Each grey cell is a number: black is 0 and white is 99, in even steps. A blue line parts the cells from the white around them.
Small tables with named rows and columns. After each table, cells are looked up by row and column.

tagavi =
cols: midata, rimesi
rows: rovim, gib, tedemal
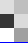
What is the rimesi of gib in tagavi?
85
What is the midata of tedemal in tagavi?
99
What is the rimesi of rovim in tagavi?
74
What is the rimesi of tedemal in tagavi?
62
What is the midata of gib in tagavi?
21
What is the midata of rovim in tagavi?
86

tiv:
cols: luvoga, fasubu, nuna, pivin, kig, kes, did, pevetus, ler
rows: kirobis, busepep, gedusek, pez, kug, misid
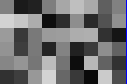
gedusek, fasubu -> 22
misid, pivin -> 82
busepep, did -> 16
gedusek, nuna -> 47
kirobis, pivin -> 49
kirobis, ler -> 50
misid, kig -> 40
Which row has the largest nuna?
busepep

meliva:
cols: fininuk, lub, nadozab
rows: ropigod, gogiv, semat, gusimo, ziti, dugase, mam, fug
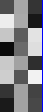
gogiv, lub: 66
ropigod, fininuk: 30
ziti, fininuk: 78
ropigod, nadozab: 20
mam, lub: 63
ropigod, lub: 65
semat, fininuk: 77
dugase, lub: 33
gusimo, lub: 41
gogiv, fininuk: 92
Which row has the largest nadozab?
dugase

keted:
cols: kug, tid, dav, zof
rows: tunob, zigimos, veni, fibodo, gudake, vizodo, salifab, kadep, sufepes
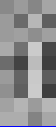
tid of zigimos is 41
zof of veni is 62
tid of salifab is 37
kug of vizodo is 60
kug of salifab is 56
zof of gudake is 24
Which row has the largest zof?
kadep

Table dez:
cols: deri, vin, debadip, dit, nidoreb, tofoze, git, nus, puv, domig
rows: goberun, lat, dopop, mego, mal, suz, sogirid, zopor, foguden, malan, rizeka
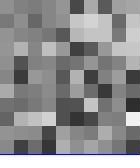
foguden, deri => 39
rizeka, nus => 56
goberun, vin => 50
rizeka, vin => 25
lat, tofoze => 77
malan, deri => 57

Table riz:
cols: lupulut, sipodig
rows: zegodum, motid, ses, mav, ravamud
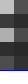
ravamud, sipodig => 19
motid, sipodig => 17
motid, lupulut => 23
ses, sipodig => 29
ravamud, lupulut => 30
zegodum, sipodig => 31
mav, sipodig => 16
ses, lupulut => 68
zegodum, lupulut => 75
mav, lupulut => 18

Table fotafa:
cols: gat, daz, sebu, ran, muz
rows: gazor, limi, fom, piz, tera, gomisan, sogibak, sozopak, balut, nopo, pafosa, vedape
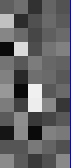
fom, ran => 37
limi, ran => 41
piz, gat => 4
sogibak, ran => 34
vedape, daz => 35
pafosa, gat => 33
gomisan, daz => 16
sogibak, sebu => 93
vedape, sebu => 22
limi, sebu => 31
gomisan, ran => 41
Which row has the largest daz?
piz

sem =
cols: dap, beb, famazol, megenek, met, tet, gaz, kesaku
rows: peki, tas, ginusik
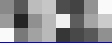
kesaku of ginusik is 56
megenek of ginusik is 72
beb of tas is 14
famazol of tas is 56
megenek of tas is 72
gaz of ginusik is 34
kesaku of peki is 97
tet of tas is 36
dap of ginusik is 97
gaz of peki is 57
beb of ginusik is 47
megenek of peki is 77
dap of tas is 60
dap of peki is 53
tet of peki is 26
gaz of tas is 64
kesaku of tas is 79

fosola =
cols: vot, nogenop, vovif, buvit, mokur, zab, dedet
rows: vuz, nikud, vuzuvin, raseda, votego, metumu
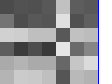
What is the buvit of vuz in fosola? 34
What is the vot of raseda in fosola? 36
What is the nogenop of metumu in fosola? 79
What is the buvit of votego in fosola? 66
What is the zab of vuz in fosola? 36
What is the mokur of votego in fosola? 40
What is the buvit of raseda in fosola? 22
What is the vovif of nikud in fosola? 34
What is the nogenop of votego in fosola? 70
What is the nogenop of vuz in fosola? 32
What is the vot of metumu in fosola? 70
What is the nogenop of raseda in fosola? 23
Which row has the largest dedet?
votego

